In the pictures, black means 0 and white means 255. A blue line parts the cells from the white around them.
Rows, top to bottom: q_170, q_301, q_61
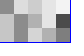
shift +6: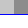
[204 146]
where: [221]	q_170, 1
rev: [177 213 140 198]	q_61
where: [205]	q_170, 2
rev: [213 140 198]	q_61

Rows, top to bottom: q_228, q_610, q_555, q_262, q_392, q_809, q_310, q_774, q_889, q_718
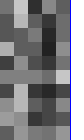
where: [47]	q_228, 2
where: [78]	q_392, 2
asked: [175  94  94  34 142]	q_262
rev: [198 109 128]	q_809
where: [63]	q_392, 0

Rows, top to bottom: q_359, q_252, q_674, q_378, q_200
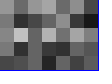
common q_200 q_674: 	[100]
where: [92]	q_200, 6

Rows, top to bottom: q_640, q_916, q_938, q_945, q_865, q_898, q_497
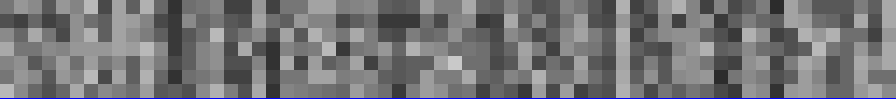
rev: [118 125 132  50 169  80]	q_497
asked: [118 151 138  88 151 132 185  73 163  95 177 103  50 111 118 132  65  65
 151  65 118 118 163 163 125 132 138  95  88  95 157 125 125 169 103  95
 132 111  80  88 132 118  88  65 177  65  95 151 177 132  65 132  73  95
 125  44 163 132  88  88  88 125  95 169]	q_640

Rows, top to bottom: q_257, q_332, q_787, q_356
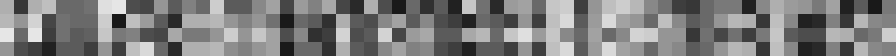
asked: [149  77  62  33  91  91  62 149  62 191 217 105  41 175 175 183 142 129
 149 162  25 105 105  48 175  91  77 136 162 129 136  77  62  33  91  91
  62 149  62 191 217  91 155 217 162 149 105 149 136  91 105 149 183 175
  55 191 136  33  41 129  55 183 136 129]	q_356
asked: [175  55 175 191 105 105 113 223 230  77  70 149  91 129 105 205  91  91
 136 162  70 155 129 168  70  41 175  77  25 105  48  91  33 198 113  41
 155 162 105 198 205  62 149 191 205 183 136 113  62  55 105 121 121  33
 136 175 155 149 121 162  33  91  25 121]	q_257
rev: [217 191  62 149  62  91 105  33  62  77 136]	q_332
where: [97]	q_787, 6
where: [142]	q_356, 16

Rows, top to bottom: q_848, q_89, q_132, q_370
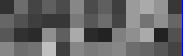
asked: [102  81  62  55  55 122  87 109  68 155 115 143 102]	q_89
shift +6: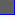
[101]

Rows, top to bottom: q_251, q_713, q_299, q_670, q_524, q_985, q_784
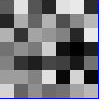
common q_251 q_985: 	[225]
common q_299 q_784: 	[164]
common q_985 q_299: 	[130]
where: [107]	q_784, 3

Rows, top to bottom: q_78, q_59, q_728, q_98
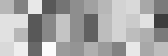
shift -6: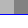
[177 124]
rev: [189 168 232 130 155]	q_98
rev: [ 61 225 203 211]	q_59
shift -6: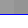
[149 142]
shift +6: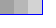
[167 189 217]
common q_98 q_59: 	[189]

